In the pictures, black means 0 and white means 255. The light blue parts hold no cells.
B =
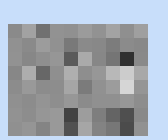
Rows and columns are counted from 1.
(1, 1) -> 138
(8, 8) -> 119
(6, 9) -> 151
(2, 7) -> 136
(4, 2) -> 173
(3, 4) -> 150
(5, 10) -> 149
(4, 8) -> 184
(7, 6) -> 157
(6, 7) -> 144
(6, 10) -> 141
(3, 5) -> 90
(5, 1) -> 140
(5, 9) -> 214
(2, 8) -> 124
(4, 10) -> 168
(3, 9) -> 48
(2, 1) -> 145
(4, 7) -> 151
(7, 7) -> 126
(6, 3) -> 148
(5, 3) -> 140
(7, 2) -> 141

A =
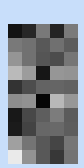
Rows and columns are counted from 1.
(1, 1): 19
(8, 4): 105
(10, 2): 146
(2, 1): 121
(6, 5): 151
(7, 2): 72
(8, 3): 103
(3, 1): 149
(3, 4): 76
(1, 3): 121
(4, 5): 147
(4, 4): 150
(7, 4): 124

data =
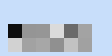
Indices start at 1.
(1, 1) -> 14
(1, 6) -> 163
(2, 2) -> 162

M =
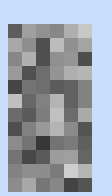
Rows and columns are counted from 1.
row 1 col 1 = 93
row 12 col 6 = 84
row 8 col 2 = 129
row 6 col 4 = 180
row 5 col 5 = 98
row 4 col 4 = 148
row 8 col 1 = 79
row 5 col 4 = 91
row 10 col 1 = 116
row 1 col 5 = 175
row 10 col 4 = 156
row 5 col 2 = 116
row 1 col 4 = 135
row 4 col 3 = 110
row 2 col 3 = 79
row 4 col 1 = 154
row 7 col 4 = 192
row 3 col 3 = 79
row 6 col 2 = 103
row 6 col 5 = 98
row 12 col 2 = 168

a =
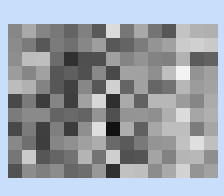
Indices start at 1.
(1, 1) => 135
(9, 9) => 90
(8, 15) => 165
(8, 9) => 173
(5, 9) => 101
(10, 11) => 164
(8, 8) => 18
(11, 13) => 210
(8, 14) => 124
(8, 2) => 123
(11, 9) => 193
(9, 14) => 223
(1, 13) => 195
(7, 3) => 138
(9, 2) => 111
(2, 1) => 139
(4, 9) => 162
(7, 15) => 176
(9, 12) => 151
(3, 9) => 132
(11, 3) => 127
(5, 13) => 183
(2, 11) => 148
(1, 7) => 89
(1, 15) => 176
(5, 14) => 156
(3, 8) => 160
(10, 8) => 207
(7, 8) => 80
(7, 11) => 143
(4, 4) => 86
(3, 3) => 190
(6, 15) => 171
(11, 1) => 82
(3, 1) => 142
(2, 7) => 158

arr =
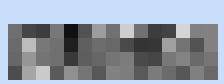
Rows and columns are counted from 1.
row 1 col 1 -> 111
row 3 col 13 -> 132
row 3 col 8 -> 117
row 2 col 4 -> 112
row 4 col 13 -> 87
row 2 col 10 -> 52
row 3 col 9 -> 124
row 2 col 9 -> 74
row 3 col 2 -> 150
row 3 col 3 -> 116
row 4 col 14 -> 128
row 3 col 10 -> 74
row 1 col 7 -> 157
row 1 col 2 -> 70
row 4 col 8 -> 130
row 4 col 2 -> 165
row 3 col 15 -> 118
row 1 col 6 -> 82

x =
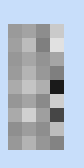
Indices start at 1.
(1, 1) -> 154
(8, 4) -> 189
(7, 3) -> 159
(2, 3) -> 127
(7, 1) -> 170
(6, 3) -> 138
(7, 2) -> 208
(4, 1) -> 155
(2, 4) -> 225
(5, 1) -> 171
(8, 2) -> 157

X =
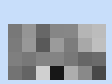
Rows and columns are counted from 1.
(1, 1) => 120
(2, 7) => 191
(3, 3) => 132
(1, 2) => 149
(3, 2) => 120
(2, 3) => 89
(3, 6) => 102
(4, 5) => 173

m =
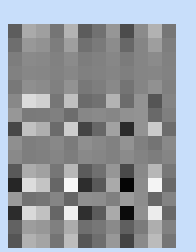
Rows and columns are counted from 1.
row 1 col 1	93
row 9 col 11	116
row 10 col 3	128
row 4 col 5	135
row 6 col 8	179
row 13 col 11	103
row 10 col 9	139
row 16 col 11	187
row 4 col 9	127
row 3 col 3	136
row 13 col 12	131
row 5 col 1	120
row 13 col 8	128
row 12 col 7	89
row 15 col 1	98
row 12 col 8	170
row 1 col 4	117
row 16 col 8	152
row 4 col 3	134
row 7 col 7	138
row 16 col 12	117
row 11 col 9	74
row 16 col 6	86
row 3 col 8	135
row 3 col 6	125
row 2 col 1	110
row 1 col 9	76
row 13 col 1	154
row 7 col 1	151
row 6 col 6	107
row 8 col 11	203
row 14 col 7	91
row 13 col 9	155
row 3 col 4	129
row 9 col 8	129
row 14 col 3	193
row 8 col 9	43
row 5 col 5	146
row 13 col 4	133
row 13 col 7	141

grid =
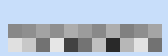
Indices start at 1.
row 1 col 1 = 136
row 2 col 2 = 200
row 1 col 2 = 143
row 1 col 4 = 143
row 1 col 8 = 174
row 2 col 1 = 224
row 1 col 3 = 163
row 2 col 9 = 183

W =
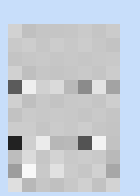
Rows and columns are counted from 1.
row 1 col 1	210
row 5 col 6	139
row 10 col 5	201
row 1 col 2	192
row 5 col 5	185
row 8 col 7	198
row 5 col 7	227
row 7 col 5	200
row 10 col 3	198
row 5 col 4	218
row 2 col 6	204
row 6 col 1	208
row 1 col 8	203
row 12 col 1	223
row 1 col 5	198
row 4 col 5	198
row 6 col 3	200
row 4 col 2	191
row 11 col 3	201
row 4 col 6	201
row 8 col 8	196
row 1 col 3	197
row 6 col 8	206
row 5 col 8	163
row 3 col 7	200
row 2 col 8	195
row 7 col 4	201
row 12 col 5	200
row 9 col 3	235
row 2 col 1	201
